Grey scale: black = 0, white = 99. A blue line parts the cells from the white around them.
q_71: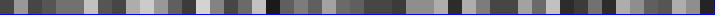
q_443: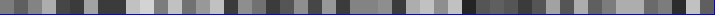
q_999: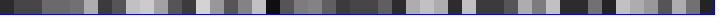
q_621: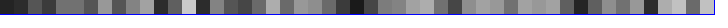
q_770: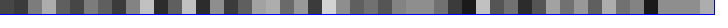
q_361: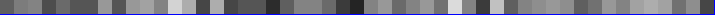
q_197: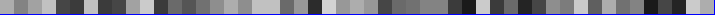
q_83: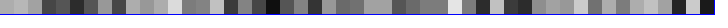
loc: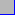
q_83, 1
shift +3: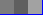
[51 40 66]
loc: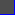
q_361, 3
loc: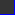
q_83, 22

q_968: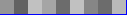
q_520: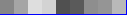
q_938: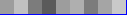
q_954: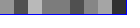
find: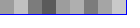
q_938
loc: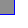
q_520, 6
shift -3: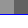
[55 35]
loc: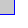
q_938, 8
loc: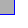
q_938, 5
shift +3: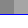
[55 67]

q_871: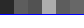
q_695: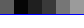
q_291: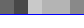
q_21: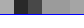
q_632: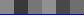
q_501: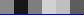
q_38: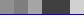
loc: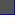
q_871, 2
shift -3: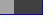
[61 22 22]

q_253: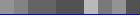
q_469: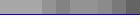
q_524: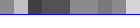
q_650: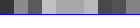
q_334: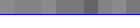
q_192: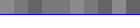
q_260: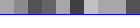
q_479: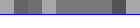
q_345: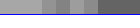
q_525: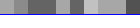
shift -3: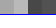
[62 69 25 29]
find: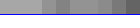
q_469
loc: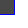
q_650, 7
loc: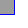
q_345, 5
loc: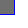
q_479, 2
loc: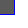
q_650, 2

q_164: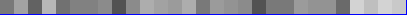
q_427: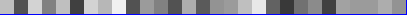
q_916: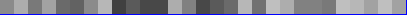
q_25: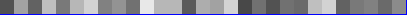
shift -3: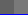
[35 44]
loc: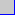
q_164, 28

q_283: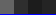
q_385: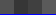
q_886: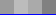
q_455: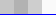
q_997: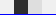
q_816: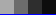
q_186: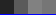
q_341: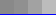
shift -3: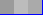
[57 70 63]
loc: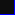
q_816, 3
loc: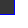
q_385, 1

